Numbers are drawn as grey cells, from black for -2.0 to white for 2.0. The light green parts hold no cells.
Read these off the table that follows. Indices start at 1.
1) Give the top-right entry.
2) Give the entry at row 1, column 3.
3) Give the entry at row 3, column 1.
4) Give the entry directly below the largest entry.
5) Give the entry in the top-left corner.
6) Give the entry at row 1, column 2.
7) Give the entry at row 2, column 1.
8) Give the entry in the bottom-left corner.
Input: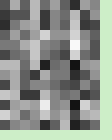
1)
0.1
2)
-0.5
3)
-1.3
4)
1.3
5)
-0.7
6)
0.7
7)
-1.1
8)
-0.7

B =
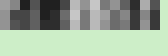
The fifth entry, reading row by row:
-1.5
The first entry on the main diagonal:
0.5
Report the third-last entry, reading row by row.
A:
-1.1
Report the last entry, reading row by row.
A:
-1.1
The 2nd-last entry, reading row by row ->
0.3
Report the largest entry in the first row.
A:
1.1
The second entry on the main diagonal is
-0.9
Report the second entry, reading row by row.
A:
0.1
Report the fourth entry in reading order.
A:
-0.7
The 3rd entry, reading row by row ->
-1.5
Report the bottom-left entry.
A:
0.3

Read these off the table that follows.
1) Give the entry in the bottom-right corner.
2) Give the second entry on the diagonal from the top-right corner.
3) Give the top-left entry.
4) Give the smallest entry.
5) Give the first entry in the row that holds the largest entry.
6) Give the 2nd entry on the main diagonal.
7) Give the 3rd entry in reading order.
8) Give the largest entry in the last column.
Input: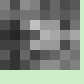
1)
0.0
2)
-0.6
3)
0.0
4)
-1.4
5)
-0.8
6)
-0.4
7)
0.2
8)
0.6
